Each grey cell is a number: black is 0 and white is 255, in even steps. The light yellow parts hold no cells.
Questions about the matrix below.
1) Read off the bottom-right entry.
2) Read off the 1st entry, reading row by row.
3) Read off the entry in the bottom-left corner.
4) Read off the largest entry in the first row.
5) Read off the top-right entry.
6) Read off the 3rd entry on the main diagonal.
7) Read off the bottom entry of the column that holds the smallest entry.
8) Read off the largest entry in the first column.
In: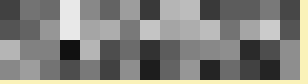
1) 142
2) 65
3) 136
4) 232
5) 71
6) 129
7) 77
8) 181

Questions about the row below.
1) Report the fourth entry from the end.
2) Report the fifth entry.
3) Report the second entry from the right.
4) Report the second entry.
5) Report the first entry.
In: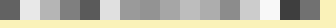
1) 204
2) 90
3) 62
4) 232
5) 98

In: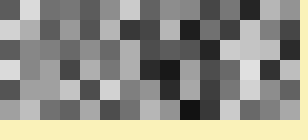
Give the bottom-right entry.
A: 168
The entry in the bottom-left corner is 160
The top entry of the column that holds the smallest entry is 135
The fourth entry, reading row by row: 119
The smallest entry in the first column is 84
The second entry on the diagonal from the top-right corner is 127
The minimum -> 18
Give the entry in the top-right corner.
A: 147
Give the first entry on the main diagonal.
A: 92
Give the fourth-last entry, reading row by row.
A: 203
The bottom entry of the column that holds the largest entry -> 105
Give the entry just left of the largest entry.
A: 105
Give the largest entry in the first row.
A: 218
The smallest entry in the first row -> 37
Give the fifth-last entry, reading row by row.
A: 56
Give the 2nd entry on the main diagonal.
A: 175
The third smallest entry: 30
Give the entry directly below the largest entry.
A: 210
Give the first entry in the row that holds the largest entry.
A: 218
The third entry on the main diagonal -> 127
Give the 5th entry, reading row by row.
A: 92
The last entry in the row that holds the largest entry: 190
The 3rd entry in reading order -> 113
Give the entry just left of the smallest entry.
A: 147
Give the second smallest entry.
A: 24
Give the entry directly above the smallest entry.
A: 168

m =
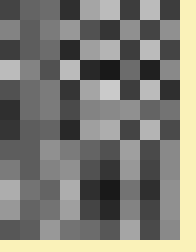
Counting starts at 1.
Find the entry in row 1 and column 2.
100
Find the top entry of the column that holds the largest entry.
187
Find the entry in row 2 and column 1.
131
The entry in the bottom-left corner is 87
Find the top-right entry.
61
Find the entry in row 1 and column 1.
68
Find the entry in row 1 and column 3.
108
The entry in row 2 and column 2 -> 93
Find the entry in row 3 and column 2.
93
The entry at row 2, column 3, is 123
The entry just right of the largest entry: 61
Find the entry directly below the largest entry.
137
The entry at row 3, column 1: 61
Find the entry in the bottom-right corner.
137
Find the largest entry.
202

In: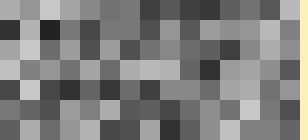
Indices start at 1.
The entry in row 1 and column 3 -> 199
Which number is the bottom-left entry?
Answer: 95
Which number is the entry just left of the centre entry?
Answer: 172
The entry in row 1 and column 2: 149
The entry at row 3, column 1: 164
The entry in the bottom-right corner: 101
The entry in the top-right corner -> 184
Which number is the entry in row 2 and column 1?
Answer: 50
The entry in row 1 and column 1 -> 172
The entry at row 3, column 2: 199
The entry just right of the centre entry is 178
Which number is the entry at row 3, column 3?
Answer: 108
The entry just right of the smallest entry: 120
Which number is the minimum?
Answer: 35
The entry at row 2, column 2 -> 178

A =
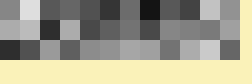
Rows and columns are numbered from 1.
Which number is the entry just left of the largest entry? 134
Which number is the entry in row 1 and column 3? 88
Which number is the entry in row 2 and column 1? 172
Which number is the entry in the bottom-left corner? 46
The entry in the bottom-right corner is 102
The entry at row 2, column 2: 187
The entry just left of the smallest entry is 108

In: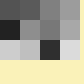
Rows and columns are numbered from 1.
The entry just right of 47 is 219
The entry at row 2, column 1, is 34
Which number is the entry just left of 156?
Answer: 128

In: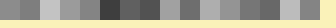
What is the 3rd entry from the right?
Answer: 104
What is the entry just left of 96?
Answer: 62
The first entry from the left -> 140
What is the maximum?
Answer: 195
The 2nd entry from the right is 188

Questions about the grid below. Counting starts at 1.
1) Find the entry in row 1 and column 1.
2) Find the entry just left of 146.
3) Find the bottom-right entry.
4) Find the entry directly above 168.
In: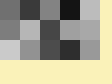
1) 112
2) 202
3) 153
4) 188

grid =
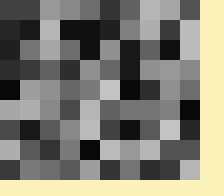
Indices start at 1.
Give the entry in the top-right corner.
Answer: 82
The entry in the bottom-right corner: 181
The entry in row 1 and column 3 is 152
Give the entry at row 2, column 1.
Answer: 38
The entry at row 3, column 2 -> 116
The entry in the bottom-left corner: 58
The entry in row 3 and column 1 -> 32
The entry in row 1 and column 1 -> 66
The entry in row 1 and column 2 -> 66

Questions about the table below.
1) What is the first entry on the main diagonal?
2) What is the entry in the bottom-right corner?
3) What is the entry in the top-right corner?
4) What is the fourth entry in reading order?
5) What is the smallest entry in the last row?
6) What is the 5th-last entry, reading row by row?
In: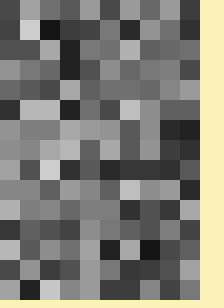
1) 73
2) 120
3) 61
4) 89
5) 34
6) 61
